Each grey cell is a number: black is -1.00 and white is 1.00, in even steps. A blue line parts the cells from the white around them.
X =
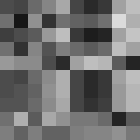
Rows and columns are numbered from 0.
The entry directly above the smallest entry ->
-0.46
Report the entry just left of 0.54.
0.26
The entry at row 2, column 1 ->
-0.40
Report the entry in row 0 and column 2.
-0.17
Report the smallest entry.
-0.83
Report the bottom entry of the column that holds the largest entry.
0.14
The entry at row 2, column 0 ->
-0.51
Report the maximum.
0.72
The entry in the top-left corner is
-0.40
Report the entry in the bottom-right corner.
-0.06
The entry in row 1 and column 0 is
-0.12
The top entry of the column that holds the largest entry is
0.26
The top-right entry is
0.49
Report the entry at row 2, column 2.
-0.29
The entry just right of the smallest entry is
0.14

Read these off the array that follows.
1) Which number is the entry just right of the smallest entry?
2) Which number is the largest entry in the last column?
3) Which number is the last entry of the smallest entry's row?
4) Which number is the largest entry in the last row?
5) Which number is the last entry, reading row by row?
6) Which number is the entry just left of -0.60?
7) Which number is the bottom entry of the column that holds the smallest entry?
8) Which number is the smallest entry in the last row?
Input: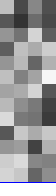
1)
-0.15
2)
0.93
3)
-0.43
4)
0.66
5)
0.11
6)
-0.32
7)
0.56
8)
-0.21

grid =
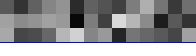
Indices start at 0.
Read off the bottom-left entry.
0.32
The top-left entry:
-0.30
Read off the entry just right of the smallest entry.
-0.02
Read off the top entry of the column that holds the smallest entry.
-0.66
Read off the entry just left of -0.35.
-0.24
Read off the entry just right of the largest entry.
0.43
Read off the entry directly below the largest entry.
-0.71
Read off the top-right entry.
-0.13
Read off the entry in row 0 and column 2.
-0.24
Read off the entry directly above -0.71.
0.70
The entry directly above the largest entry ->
-0.50
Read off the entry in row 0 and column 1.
-0.60

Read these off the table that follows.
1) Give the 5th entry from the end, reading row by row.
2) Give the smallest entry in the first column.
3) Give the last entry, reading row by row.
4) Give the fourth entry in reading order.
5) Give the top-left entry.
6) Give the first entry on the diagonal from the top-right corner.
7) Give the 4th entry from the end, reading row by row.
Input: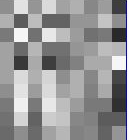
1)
0.43
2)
-0.17
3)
0.17
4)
0.71
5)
0.11
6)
-0.51
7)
0.01

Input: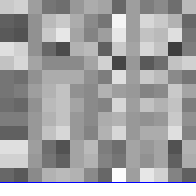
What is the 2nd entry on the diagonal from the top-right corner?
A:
0.40
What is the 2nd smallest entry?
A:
-0.46
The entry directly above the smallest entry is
0.75
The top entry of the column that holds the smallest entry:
-0.14
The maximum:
0.97
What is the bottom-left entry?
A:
-0.19
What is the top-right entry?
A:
0.46
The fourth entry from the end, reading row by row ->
0.81
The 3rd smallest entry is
-0.41
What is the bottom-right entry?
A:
-0.25
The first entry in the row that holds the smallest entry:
0.75
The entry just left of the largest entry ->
-0.19
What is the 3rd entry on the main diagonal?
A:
0.14
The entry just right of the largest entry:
0.24
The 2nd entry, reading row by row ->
0.64
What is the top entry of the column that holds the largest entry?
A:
-0.19
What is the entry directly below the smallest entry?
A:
0.52
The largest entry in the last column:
0.64
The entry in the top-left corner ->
0.58
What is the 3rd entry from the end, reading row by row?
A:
0.64
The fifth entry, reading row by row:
-0.14
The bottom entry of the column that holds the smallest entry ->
0.03
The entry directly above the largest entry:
-0.08
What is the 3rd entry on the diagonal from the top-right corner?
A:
0.46

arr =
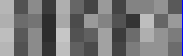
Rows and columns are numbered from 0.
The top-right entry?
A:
-0.30
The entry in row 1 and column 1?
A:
-0.15
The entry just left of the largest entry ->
-0.65
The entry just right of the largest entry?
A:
-0.36
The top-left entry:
0.43
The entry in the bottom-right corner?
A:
-0.15
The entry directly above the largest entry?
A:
0.32
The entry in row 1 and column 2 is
-0.09
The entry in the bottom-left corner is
0.43
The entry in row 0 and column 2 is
0.09
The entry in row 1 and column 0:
0.37
